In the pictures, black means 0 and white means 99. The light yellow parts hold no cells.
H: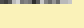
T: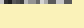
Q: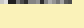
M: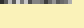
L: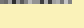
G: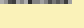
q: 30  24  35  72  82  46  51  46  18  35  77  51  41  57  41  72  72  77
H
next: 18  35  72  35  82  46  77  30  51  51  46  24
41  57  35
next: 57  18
51  67  57

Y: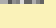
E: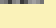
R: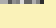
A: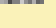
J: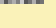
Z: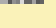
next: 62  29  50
50  78  56
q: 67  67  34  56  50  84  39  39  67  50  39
Y
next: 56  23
34  56  62
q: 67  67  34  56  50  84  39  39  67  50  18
R

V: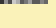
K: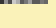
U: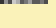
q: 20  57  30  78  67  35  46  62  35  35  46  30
U
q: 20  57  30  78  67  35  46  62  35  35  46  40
K
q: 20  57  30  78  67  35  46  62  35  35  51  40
V

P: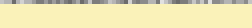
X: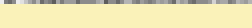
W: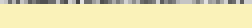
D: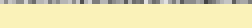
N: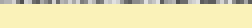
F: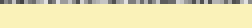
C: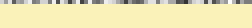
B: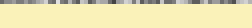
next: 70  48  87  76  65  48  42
48  48  60
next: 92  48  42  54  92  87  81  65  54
26  60  42
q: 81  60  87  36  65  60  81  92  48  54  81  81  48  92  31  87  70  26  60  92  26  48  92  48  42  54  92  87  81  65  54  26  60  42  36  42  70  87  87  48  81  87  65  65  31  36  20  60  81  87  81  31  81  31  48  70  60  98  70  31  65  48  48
C
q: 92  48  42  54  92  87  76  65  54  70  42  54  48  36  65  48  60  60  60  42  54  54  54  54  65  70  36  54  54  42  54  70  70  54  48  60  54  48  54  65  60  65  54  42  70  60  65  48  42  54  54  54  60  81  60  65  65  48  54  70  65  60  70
X
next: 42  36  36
65  81  60
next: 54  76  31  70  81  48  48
70  70  42
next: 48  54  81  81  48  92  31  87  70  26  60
92  26  48

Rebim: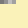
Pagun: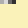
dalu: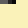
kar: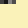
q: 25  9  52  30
kar
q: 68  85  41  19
Pagun
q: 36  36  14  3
dalu
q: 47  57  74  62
Rebim

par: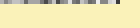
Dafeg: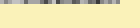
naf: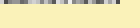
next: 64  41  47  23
52  64  52
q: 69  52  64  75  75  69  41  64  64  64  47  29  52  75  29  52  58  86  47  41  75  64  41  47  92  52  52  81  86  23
par
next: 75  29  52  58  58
35  41  69

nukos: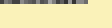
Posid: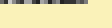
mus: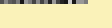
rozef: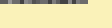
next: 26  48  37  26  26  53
26  48  42
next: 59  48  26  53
26  48  14

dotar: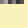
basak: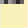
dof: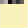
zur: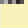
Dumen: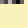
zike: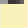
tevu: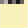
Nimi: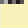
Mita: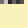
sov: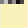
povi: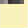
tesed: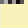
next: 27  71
27  5  38
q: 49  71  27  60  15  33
zur
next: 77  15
38  21  33

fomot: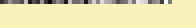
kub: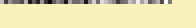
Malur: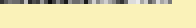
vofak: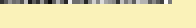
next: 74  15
31  25  58
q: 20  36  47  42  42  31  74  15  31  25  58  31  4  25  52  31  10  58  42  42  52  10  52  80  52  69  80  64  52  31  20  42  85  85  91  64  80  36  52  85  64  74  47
Malur
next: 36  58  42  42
31  74  10
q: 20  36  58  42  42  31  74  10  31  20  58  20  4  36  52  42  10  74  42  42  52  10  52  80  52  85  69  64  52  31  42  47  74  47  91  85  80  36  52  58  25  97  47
fomot

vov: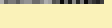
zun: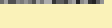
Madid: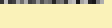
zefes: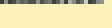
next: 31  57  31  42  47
25  37  62
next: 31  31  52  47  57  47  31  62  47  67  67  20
37  37  25
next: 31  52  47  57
47  31  62

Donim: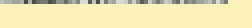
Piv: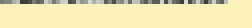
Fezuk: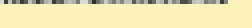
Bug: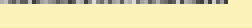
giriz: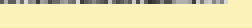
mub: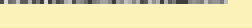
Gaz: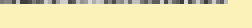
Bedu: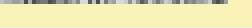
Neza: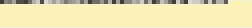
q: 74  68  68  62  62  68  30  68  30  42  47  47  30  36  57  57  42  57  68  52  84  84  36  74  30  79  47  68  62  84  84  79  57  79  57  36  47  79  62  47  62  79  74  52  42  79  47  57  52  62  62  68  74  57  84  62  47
Donim
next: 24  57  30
36  68  74
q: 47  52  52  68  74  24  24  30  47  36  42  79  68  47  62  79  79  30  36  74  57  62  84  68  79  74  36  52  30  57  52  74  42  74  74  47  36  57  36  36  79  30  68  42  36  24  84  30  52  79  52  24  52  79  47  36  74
Piv
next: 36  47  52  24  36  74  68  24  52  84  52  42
68  36  62
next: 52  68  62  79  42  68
24  42  74

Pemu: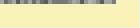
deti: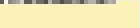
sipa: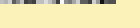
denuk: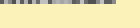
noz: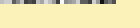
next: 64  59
36  59  69
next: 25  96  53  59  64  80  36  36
25  80  59
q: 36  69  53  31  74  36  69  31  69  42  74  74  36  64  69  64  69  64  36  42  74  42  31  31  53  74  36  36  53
denuk

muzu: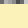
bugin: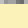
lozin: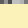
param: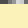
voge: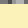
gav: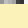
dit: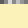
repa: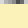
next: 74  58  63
63  47  42
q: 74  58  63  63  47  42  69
bugin
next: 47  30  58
69  69  42
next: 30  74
74  69  47

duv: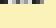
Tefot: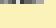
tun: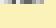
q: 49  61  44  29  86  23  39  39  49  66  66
Tefot
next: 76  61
86  13  23
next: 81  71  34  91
55  39  39
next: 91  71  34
76  61  86
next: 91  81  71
34  91  55
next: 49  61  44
29  86  23
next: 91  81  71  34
91  55  39

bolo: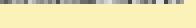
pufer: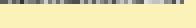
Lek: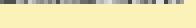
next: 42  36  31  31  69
42  69  36
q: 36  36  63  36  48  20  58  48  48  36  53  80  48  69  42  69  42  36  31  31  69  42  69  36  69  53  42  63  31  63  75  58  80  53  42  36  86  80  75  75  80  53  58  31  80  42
pufer

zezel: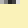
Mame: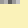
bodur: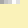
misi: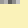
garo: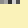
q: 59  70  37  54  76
misi
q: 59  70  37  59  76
Mame

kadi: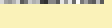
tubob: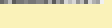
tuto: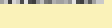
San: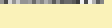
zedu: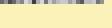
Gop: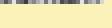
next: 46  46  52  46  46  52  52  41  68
35  62  46
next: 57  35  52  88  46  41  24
62  52  68
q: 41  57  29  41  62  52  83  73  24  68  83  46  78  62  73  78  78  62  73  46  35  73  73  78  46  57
zedu
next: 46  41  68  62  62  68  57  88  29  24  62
35  62  78

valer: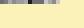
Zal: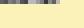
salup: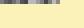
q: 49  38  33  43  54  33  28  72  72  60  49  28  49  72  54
salup
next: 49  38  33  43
54  33  28
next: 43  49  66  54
60  60  66

